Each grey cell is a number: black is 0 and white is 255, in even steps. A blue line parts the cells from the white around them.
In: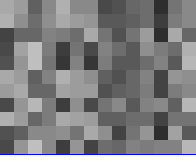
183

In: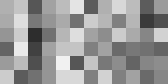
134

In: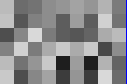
108

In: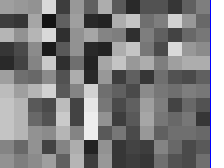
111

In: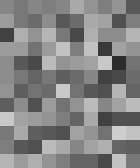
120

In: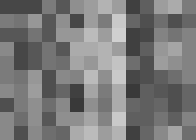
110

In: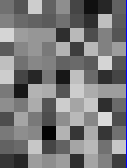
61

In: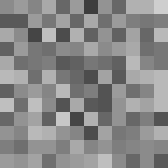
89

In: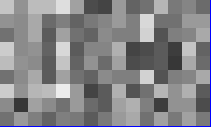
121
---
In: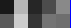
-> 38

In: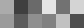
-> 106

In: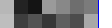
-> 20

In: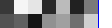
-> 229

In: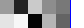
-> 202

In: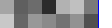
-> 108

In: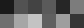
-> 67
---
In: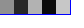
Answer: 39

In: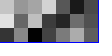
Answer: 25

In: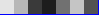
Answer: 58

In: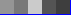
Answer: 84

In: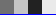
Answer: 112

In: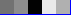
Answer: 114

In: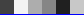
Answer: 65

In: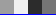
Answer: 117
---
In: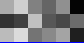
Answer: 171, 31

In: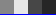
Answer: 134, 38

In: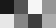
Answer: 24, 172

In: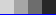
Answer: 213, 39

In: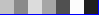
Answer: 194, 32

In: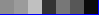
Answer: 141, 11
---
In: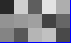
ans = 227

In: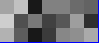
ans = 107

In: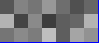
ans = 80

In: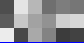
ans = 125

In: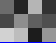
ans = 181

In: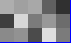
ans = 96
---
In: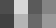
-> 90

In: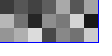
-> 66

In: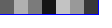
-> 123

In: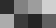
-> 157

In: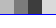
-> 61

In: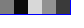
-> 216

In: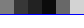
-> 34
